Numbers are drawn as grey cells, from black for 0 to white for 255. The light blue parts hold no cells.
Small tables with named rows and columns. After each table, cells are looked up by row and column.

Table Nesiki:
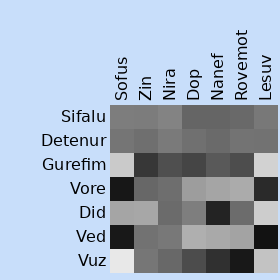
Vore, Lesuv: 42
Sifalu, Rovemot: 105
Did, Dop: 126
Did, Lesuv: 205
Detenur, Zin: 111
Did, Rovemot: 108
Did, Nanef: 35
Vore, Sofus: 23

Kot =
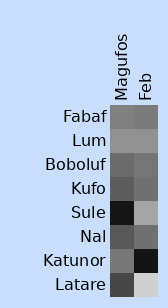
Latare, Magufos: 71
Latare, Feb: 207
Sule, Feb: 165
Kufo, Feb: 112
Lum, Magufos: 145
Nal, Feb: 113
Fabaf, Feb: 123
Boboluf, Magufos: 107
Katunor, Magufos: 120
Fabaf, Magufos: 128
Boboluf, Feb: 117
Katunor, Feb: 20
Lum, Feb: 145

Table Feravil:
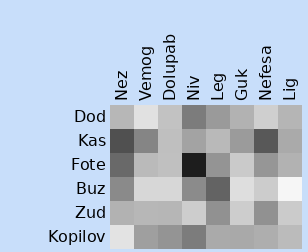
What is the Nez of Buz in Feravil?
138
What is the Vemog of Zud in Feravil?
183
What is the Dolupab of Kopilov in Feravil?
148
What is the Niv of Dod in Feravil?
124
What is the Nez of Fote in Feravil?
105
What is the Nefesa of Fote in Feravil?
150
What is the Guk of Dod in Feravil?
178
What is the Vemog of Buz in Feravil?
215
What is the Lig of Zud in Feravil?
203
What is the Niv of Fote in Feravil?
29
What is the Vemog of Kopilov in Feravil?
159
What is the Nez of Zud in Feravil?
178
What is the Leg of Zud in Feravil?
145
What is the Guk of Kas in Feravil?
155
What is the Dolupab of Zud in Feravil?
182

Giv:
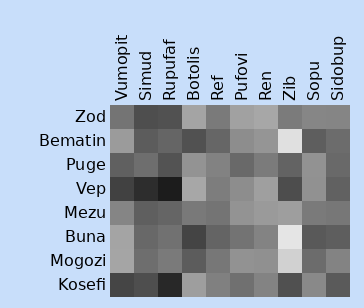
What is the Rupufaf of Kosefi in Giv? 40
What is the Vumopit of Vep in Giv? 65
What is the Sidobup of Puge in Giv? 105
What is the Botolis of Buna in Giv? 68
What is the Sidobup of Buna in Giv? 94
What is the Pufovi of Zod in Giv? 161
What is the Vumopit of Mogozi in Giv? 165
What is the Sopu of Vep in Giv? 145
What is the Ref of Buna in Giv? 100

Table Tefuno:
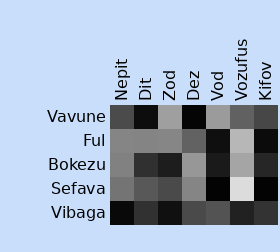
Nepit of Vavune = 75
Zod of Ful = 134
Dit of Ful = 132
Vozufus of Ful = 183
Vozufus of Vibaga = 33
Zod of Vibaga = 16
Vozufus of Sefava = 220
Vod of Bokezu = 26
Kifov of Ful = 11
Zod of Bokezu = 29
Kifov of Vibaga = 51
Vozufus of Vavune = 97
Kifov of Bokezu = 38
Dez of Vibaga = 74
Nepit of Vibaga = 9
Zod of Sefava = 74
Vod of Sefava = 3

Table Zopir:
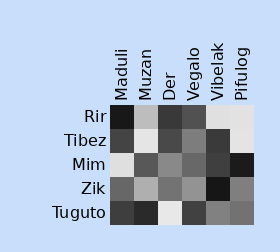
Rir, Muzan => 189
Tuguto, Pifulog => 114
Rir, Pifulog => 226
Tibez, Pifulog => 228
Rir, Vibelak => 224
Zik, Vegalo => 147
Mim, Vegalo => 104
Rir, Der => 57
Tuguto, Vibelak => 129
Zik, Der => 115
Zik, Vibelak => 22
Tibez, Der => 73
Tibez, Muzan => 229
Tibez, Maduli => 68
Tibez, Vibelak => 58
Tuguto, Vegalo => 65
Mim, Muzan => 88
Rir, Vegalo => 81
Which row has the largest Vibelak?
Rir

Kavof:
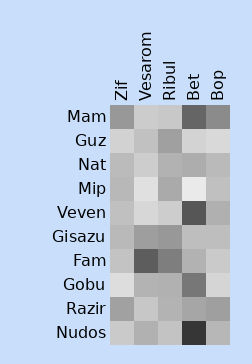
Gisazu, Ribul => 152
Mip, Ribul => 170
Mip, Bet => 234
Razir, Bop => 159
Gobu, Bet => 119
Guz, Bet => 211
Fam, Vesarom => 93
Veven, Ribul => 205
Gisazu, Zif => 185
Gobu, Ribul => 177
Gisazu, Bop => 190
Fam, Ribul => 126
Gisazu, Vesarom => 158
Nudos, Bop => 183

